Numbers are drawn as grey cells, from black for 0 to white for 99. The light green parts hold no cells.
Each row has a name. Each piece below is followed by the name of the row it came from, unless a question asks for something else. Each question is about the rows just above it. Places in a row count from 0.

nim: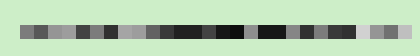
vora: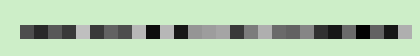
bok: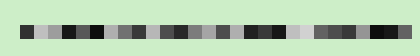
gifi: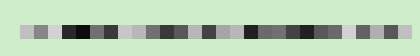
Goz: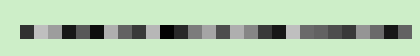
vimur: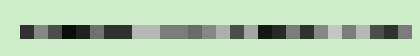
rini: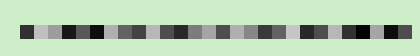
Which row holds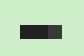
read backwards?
nim
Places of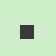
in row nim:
10 22
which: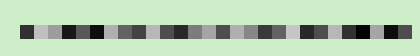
rini
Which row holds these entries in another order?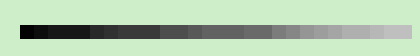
Goz
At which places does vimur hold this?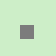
10 11 19 23 27

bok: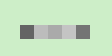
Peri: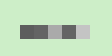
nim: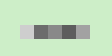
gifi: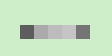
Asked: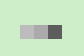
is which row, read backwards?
gifi
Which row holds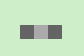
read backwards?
Peri
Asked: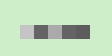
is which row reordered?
Peri
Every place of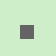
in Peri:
1 3
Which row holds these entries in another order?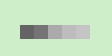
bok
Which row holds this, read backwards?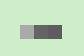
Peri
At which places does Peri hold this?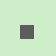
0

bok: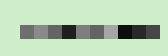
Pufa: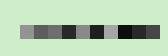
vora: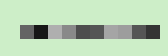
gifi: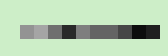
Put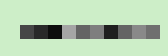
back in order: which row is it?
bok
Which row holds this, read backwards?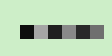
Pufa

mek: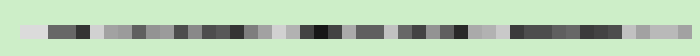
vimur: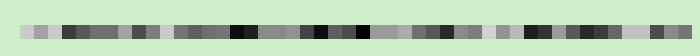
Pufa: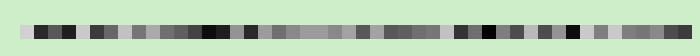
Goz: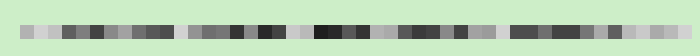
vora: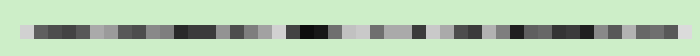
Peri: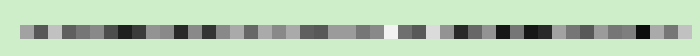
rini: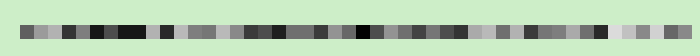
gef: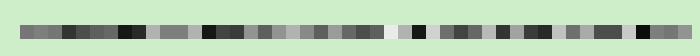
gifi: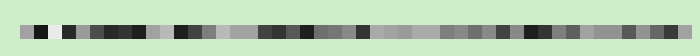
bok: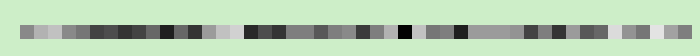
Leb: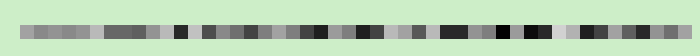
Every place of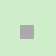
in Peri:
15 17 19 45
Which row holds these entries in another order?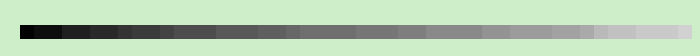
vimur
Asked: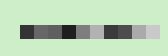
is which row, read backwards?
vora
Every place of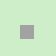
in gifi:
0 9 15 16 26 40 47

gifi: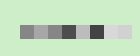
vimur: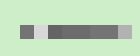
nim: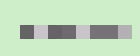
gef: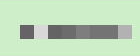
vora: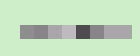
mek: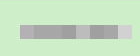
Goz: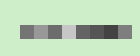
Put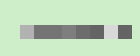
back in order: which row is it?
gef
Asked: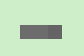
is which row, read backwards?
vimur
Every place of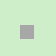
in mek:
1 2 6
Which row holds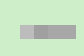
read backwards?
mek
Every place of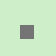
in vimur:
0 5 6
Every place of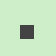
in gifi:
5

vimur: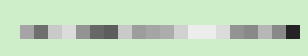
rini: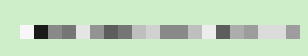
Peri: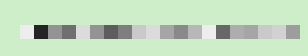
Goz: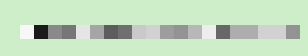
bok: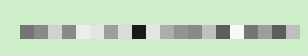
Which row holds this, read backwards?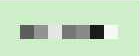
rini
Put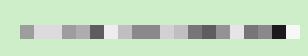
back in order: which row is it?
rini
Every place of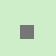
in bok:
0 16
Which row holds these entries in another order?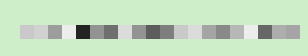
Peri

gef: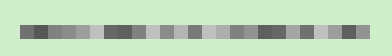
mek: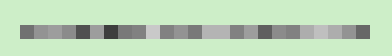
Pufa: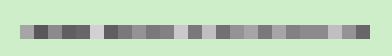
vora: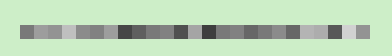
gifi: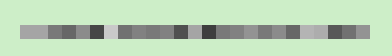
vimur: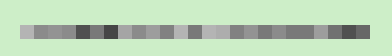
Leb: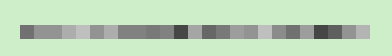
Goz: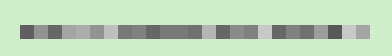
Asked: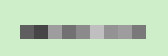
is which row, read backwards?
Leb
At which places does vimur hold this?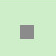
1 3 8 18
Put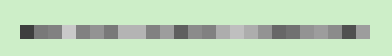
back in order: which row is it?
mek
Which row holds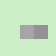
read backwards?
Pufa
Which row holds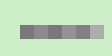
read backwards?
vimur
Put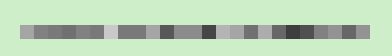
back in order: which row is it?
gifi
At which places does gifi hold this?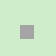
0 1 12

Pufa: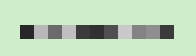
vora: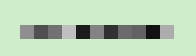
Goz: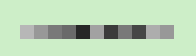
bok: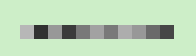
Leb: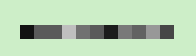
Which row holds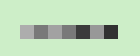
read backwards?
bok
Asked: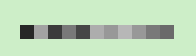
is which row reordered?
Goz

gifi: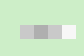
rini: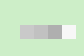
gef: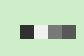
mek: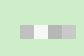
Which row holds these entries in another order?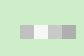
rini
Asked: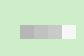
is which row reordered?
mek
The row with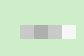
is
gifi
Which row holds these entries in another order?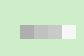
rini
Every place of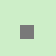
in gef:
2
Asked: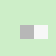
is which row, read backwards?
mek

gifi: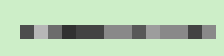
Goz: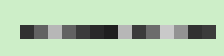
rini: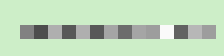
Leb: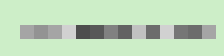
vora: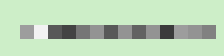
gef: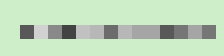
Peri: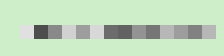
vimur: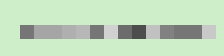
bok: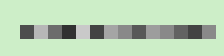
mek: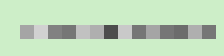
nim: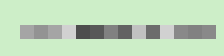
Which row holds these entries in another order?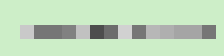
vimur
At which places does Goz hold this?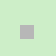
2 7
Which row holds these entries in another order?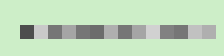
mek
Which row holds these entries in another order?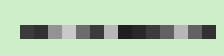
Goz
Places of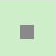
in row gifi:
6 7 10 11 13

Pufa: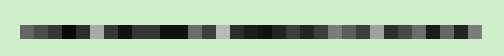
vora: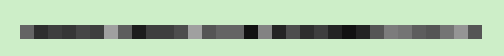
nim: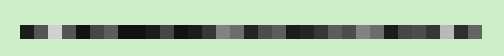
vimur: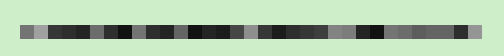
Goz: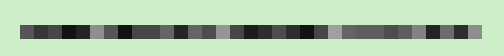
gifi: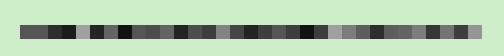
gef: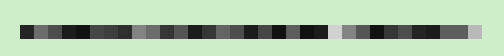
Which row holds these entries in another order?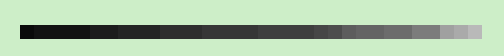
Pufa
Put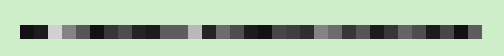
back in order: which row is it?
gef
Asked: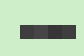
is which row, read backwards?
vora
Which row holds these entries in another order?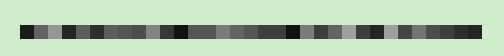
gifi
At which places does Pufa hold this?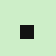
7 10 11 17

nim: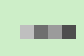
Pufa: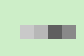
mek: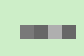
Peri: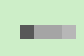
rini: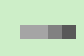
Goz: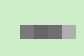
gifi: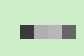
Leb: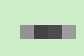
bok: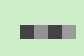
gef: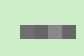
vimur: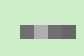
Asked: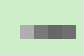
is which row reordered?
Goz
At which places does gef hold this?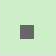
1 3
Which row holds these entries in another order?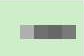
Goz

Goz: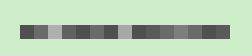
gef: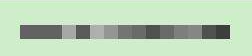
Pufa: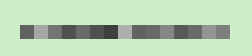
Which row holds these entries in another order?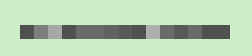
Goz
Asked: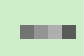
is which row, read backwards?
gef
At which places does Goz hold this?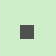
0 4 6 8 13
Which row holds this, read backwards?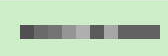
gef
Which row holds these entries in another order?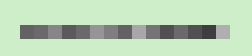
Pufa
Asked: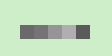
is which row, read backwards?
gef
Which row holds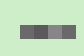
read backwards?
Pufa

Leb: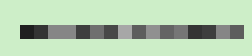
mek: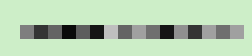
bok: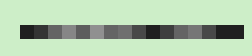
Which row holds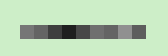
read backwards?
bok
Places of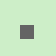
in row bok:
2 6 11
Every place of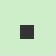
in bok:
1
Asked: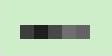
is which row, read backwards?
bok
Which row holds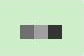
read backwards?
mek
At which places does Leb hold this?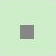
2 3 14
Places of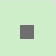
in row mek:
9 14

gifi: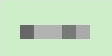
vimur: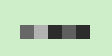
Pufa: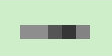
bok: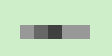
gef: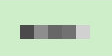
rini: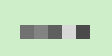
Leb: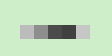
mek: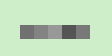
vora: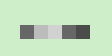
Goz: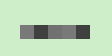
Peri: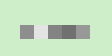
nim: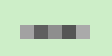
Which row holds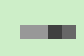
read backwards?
bok
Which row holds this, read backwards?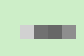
gef
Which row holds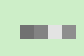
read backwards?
Peri
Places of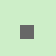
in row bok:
1

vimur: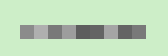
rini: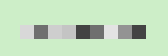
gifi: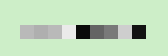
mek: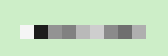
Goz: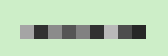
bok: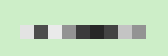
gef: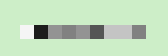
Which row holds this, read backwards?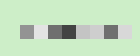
rini
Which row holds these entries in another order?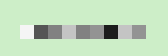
gef

